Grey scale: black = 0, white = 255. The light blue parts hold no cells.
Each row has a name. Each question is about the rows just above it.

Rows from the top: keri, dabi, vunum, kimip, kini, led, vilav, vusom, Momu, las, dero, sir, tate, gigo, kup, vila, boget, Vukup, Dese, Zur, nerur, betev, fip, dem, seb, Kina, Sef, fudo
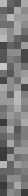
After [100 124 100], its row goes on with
[124]
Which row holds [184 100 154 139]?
dem
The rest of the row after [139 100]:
[86]
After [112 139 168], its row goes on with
[124]

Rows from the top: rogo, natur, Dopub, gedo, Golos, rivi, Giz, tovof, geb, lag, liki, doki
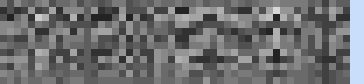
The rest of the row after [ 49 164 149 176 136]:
[136 122 176 190  35 176 122 176  80  65  65  65 149  49  49]
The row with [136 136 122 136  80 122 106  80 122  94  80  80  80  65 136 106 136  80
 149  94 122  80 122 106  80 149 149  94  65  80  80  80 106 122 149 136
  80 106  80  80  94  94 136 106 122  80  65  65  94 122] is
gedo
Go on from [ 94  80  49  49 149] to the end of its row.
[ 80 164 215 149 149  80 122  65 149  94 164 136  65]
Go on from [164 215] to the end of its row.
[149 149  80 122  65 149  94 164 136  65]
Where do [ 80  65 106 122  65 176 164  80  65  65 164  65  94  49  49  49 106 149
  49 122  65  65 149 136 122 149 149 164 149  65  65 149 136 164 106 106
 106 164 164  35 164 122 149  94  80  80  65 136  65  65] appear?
tovof
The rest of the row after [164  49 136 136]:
[136  94 149  49  65  49 149  80  80  80 149  65  65 164  35  35 136 164
 164 149 176  94  80  49  49 149  80 164 215 149 149  80 122  65 149  94
 164 136  65]
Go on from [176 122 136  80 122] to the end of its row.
[ 80 136  80 149 122  65]

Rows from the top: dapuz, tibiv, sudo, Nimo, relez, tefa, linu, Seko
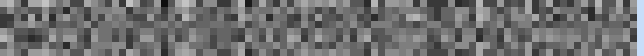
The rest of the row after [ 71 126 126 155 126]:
[113  71 101 101  87 113 140  71 113 113 126 113 126 101  87  87 113 126
 101 126 101  87 101 101 113 113 101 113 140  71 101 126 113 126 101  71
  87 140 101  57  87 101 126 101 140 101  71 126 126 126 101  87 101  71
 101 126 126  87  87 140 101  87 155 101 113 140  71 101 126 126  71 101
  71  87 101  87 101 101 126 126  87 101 101  71 140]
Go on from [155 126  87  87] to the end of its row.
[ 71  87 101 140 113 126 126 101  71 140 113 113  87 113  71 101 126 126
 101  87 113  87 101 140 113 113  87 101 101  87  71 126 113  87 140  87
 101 140 126  71 101 140 113 113  87 113  71 126 140  87  87 113 113 126
 113 113 126  87 101 126 113  71 126 126  57  87 113  71 140 101  87 101
 140 126 140 126 113 126 113 101 126 101 126 113 113 140  71]
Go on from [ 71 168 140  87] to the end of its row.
[101 140  43 101 155 168 155  87 126 126  71  71 113 168  43  87 140 101
  71 126  87 126 155 126 140 126 155 126 140 101 101  57 155  87 140 140
 126 140  87 126  71  71  71 126  57  71  87 168  87  87 126  87 101  87
 155  57 101 155  71 101  71 113 140 101 168  87 101 155  71 140]
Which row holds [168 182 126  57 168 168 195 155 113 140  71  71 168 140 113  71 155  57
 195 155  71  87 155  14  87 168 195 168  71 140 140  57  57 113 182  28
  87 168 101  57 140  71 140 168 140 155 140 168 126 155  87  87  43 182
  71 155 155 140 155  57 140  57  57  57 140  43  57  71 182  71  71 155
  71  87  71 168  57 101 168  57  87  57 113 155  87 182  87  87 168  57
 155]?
dapuz

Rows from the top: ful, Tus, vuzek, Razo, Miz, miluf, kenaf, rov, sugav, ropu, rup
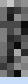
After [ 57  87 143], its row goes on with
[127]
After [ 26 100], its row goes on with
[143]
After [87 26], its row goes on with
[100 143]
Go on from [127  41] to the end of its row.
[57 87]
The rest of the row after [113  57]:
[ 11 100]
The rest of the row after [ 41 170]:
[41]
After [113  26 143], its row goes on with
[113]

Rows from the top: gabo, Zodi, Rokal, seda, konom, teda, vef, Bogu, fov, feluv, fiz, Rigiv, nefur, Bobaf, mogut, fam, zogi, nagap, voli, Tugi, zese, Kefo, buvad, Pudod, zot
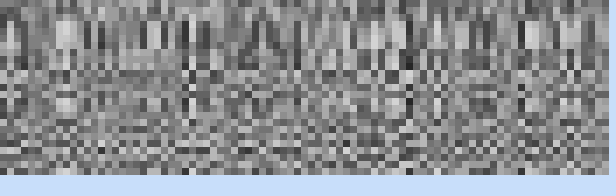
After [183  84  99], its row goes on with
[ 84  69 169 128  69 128 142 183  99 115  84 142  84  99 156  99 183 128
 142 142  99 169  69  84 115  99 183  99  84 128 142 142 142 115]
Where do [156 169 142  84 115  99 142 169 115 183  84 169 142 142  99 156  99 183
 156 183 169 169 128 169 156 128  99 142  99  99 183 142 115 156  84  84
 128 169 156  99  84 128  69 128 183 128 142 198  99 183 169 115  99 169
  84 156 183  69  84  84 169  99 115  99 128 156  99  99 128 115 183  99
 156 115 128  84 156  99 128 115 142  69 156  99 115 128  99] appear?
Bogu
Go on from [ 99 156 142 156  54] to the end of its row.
[211 198 156 142  84 198 183 183 115  84 169 169]

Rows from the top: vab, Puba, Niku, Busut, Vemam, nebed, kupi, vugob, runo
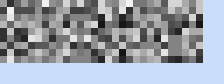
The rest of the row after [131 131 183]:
[103 198]
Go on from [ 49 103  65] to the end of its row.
[143 198 103  89 198 103  89 131 131 143  65 131 131 183 103 198]
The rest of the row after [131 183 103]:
[198]
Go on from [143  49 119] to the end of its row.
[119 229 143 229 143  77  65 183  77 157 213  65 143  37 229 131 131 170
 119 103]
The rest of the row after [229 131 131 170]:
[119 103]

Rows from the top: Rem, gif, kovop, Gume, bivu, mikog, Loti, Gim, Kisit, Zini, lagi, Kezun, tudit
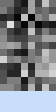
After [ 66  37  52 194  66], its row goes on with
[125  82]
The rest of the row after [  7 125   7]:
[37 23]
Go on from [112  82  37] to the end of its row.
[ 23 125  97 194 151]
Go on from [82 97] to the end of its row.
[66]
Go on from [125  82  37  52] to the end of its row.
[164  97 112  82]

